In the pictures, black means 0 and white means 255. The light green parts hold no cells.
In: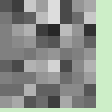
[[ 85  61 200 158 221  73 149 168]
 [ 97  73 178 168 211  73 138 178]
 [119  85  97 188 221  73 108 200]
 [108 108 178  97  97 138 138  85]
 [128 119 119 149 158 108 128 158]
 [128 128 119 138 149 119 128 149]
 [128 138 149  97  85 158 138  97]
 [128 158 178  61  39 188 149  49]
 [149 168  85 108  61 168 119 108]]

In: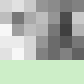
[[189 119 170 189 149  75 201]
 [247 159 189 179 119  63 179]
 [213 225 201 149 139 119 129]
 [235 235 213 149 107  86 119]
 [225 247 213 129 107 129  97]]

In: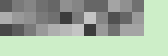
[[ 71  91 122 153 174 184 196  60 153 112 164 164]
 [ 91 122 133 112 102 144 133 102 102 164 144 112]
 [174 153 144 122 112  60 122 196 133  80 102 153]]

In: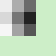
[[216 118  34]
 [246 163  86]
 [237 173 107]]

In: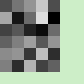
[[167  22 107 221   0]
 [127  45 179  66  97]
 [ 66  87  34  11 107]
 [ 77 117 148 200  77]
 [ 97 127 158  87 148]
 [139 148  55 190  45]]

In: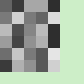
[[100  58 167 167  46]
 [156  68 145 176  46]
 [187  79 133 187  46]
 [ 58 176 145  88 208]
 [110 198 122  88 229]
 [122 208 122 100 220]]

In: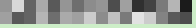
[[160  89 100 181 110 170 160 204 140 192 122 226 204 131  89  77]
 [149 216 100 170  89 149 110 140 149  77 160  48  67 122 181  27]]
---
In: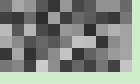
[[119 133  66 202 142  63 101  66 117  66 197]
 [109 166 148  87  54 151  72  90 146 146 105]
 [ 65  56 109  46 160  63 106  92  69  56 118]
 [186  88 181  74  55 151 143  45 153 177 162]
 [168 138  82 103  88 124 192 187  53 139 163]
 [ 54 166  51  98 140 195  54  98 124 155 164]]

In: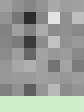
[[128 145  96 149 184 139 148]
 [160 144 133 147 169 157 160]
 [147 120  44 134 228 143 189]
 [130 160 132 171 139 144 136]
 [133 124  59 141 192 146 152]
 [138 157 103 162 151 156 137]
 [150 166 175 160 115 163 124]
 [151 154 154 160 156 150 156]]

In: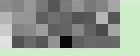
[[225  83 105  87 146   8  94 105 103 104]
 [141 131 151 120  86 123 148 121 131 165]
 [180 150 149  95 111 101  82  87 181  86]
 [202 131 137 158  95 100 133  98  74 165]]

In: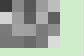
[[119 119 106 124 219]
 [ 59 136  88 155 189]
 [210 157  95 175  95]
 [122 163 159 123 141]]

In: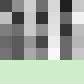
[[115  90 169 133 248 105 198]
 [ 72 143 206 111 215  31 199]
 [191  52 198  49 221 103 241]
 [126 111 200 144 226  52 189]
 [104  91 149  71 235 106 181]]

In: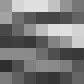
[[122  97  72  59  53  73 101]
 [153 214 223 223 194 147 118]
 [163 111  87  70  69  79  99]
 [ 72 102 144 188 223 224 211]
 [ 60  64  56  84 131 155 206]
 [139 139 137 109  79  61  56]
 [ 46  79 128 140 137 126  88]]
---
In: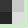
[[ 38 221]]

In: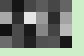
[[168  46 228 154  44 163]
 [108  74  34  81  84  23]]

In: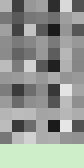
[[119  89 119 124 111 158 173]
 [141 122 135 154 122 166 152]
 [188 123 210  88  32 177 134]
 [124  58 109 138  55 228 165]
 [181 188 186 164 166 183 173]
 [119 187 209 171 174 148 145]]

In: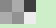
[[172 146 236]]

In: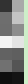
[[110 196]
 [244 228]
 [113  84]]

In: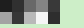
[[163  55 184 245  46]]

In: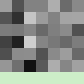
[[ 84  48 196 155 130 164 165]
 [ 65  32 206 133 120 105 125]
 [150 111  17  89 173 134 161]]
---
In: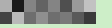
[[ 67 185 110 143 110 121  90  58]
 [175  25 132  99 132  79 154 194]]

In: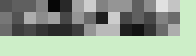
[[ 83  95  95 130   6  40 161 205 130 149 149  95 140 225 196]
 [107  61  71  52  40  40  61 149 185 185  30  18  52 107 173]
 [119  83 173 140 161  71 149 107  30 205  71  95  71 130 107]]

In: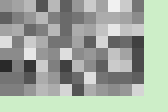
[[ 41 127  53 203 127  64 184 139  95 203 194  75]
 [ 95 127 151 184 127 106 116 139 172 172 163 139]
 [116 116  84 172 151  84 106 222 116 106 106  95]
 [127 127 151 184 172 213  84 172 151 139 151 213]
 [139 139 231 151 139 222 139 151 127 194 163  75]
 [151 163 184  84 184  95 151 203 163 241 203 116]
 [163 172 106 127 184 106 172 163 194 231 194 203]
 [222 127 203 172 116 116 163  95 213  95 106  64]]

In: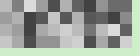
[[158 177  66  88 198  88 177  88  97  66 138]
 [177 158  66 168 187 207 187 117 187 219  97]
 [187 127 219 158  78 177  97  66 147 107 107]
 [198 168  78 147 147 198 207  78 168  97 207]]

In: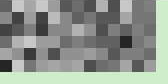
[[ 37 199 118 156 166 156 166  79 109 118 166  88 156]
 [ 67  88 127  58 136 136 178 145  79 127  97 127 109]
 [ 97 199 166 199 156  88 109  79 178  79 199 118 127]
 [109 178 199 156 156 109 127 109  97  97  37 118 136]
 [136  67 156  67 187 136  97 118  88  88 166 118 118]
 [166 145  58 145  79 145 145 156 136  88 127 127 109]]

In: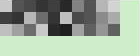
[[ 63  52 182 108  52 191  73  84 139 171]
 [191 160 108 201  41  30 160  96 149  96]
 [201  84  73  52  63  41 130  84 182 211]]

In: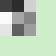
[[ 64  44 208]
 [228  95 157]
 [251 166 134]]

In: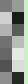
[[ 81 219]
 [102 231]
 [113 187]
 [122 153]
 [141  39]
 [177  91]
 [207  27]]
